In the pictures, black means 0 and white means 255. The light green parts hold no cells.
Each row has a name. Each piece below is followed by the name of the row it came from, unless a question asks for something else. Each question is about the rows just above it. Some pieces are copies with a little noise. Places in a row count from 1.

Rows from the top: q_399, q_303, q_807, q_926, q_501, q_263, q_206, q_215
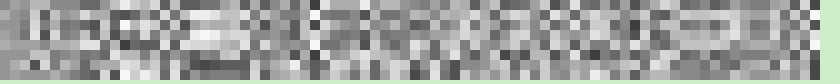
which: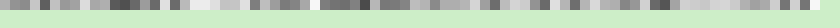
q_303
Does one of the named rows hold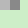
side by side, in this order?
yes
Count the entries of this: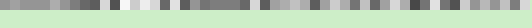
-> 53
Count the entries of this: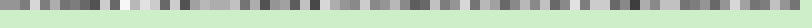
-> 80

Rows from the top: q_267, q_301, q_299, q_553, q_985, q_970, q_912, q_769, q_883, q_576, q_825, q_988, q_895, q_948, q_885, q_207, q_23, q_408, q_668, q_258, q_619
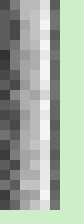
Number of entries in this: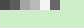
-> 6
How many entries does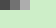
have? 3
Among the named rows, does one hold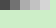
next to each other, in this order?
no
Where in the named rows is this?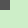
q_988, 2

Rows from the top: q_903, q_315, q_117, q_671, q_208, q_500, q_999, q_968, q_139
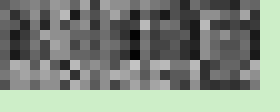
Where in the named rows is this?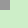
q_903, 6
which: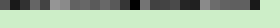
q_500
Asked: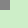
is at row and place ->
q_903, 4
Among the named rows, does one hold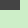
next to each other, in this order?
yes
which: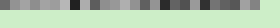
q_968

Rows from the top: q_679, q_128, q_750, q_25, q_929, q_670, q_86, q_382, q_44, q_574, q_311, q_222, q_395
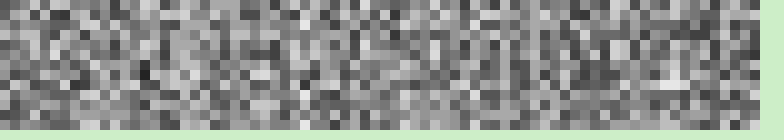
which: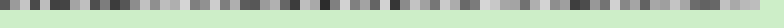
q_128
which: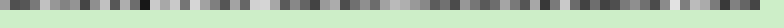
q_382
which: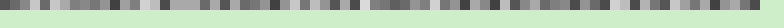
q_929
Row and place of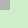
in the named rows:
q_929, 65
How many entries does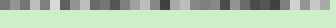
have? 33
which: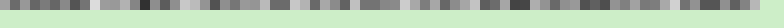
q_86

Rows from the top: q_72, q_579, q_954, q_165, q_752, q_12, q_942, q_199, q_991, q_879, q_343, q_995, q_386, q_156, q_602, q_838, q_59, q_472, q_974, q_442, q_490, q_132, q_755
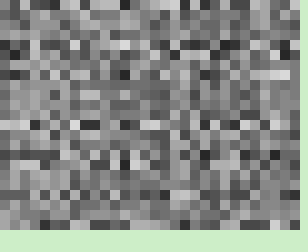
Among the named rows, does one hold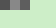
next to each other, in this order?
yes
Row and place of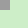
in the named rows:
q_995, 9
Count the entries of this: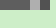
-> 5
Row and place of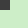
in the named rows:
q_752, 17

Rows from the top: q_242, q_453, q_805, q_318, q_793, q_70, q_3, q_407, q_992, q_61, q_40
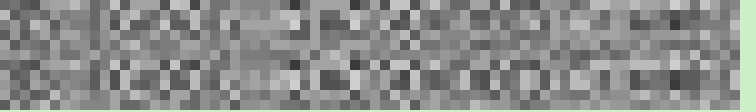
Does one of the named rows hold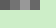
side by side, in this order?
yes
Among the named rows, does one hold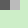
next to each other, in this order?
yes
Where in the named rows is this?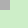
q_242, 69

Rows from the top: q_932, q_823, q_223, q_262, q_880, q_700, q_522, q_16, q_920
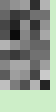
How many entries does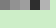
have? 5
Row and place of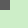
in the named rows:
q_16, 1

